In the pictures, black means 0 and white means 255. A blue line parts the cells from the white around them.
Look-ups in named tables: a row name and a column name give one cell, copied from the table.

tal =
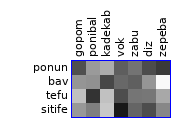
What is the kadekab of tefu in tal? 193
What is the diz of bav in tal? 149
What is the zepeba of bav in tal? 249
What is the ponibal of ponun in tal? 154
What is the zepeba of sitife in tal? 135
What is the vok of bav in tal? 104
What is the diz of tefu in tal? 119
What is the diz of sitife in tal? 77
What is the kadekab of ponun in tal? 172
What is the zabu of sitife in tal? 101
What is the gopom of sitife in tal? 152
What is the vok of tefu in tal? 77
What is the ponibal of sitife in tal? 127
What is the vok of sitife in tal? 24
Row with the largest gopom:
tefu

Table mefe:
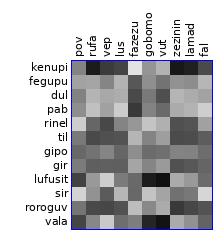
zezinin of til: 75
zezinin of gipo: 131
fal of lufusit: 107
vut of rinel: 176
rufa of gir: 95
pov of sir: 211
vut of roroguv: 171
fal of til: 93
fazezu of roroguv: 189
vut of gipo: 112
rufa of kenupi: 28
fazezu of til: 181
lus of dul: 173
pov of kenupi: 132
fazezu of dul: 73
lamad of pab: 179
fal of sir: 214
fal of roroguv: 83
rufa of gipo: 115

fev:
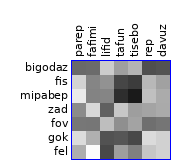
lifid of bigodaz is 204
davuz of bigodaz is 83
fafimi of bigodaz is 107
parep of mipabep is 234
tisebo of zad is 158
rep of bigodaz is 79
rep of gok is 219
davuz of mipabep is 171
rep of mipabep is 192
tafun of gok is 86
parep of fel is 174
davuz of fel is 209
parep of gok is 220
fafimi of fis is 133
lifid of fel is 72
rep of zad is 164
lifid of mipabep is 133
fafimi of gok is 176
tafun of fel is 158
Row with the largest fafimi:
fel

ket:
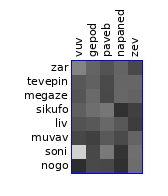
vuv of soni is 208
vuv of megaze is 85
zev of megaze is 99
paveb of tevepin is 74
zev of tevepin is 102
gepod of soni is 72
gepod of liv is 88
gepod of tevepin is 97
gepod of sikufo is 110
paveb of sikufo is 118
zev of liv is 61
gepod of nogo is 73
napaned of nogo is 48
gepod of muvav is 64
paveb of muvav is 89
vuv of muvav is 71

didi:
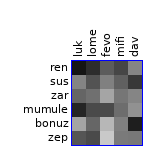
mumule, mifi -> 109
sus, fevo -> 128
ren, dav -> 133
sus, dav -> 56
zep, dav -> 120
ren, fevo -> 92
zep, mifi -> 122

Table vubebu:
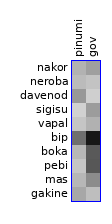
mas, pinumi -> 183
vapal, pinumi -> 197
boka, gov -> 89
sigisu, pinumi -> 209
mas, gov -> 140
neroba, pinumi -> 187
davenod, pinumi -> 152
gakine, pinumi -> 167
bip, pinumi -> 111
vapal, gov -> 177
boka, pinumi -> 183
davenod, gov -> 207
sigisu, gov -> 156

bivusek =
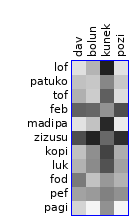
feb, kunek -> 146
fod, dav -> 122
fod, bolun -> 194
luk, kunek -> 82
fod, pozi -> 179
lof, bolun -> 180
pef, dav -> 162
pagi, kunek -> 145
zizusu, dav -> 78
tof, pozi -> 221
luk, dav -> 178
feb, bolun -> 103
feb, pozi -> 78
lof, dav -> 224
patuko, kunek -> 135
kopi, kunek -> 67
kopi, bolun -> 143
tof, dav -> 176
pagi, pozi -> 245

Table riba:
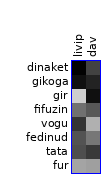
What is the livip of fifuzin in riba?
112
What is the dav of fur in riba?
159
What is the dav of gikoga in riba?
35
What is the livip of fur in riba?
164
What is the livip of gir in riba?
206
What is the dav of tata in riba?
57
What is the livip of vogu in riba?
52
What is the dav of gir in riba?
16
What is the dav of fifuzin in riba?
88
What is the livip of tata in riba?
78
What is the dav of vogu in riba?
176

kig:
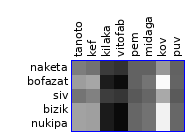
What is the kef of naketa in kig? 114
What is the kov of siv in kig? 169
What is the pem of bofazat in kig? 98
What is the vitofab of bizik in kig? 10
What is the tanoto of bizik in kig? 162
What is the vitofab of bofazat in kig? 12
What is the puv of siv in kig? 90
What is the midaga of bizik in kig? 114
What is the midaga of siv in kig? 102
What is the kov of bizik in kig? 242
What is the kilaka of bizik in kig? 27
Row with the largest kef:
bofazat

